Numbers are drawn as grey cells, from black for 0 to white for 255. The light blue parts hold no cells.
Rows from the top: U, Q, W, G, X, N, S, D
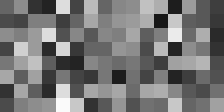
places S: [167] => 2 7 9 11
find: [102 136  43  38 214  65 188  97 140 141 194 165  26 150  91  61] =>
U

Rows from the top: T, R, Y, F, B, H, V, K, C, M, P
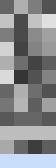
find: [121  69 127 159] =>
Y
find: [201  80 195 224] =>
R
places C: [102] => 2 3
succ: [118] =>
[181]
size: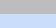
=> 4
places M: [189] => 1 2 3 4

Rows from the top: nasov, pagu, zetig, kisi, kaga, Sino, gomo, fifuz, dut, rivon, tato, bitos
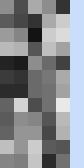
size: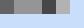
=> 5
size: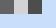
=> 3

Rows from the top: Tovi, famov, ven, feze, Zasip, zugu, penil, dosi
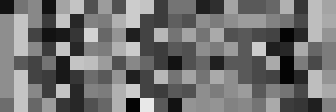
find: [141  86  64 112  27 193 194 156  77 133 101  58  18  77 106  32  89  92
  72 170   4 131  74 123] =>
Zasip
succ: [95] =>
[81]
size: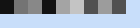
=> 9

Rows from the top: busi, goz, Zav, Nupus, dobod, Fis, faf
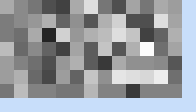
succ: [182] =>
[130]
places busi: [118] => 3 8 11
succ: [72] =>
[157]
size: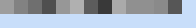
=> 13
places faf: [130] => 3 4 8 9 11 12 13

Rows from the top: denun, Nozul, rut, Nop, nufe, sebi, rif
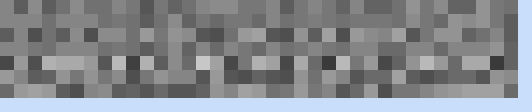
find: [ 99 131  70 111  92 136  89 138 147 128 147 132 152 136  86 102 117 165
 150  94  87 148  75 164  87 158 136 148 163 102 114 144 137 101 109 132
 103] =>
rut
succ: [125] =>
[119]
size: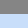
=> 2

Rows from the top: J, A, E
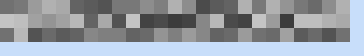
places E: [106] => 4 11 17 20 23
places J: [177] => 4 13 18 20 25

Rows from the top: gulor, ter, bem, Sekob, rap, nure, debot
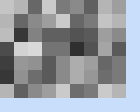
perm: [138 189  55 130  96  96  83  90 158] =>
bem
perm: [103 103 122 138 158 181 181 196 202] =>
ter
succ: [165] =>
[90]
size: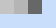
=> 3
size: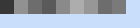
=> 9
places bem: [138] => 9

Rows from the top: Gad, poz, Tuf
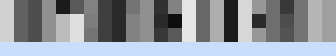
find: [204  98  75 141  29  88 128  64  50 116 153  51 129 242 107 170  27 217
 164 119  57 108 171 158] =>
Gad
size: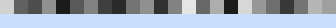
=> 24
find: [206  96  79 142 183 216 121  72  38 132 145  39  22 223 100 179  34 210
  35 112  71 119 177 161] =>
poz
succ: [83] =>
[116]
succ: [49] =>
[130]
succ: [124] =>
[63]

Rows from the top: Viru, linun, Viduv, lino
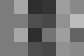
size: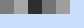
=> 5
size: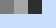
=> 3
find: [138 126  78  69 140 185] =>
linun

